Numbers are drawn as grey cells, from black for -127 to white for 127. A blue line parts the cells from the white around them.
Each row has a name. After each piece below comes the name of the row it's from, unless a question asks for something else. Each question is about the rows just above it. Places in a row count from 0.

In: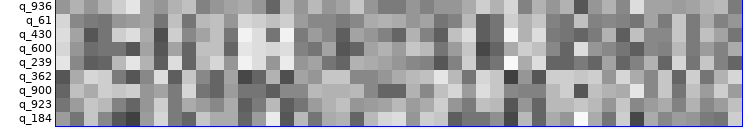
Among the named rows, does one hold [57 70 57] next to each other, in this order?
yes
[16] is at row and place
q_184, 31
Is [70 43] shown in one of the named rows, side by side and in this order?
yes
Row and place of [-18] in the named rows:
q_600, 2

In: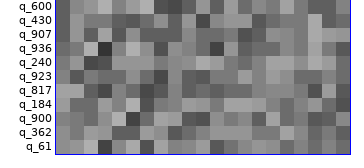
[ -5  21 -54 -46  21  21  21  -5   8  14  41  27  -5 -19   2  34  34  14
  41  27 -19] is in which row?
q_240
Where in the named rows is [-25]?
q_362, 18
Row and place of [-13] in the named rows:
q_61, 12
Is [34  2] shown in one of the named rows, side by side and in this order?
yes
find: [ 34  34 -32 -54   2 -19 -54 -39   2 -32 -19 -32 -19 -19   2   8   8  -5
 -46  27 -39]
q_817
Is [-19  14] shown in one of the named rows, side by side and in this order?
yes

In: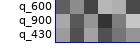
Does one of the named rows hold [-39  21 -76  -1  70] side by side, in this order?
yes
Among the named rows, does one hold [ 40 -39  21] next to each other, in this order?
yes

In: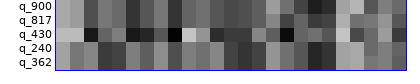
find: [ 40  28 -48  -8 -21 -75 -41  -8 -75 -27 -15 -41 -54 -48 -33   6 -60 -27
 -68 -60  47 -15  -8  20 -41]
q_817
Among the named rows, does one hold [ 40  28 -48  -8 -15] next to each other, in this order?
no

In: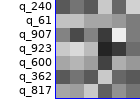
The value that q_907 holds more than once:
[3]
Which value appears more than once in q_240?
[-38]
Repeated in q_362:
[-38]
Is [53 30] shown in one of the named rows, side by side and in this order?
yes
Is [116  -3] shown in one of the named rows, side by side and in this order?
no

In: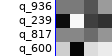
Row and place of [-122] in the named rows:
q_600, 1
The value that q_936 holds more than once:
[-5]
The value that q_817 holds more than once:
[7]
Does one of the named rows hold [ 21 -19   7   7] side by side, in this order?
no
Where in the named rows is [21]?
q_817, 3
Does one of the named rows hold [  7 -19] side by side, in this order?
yes

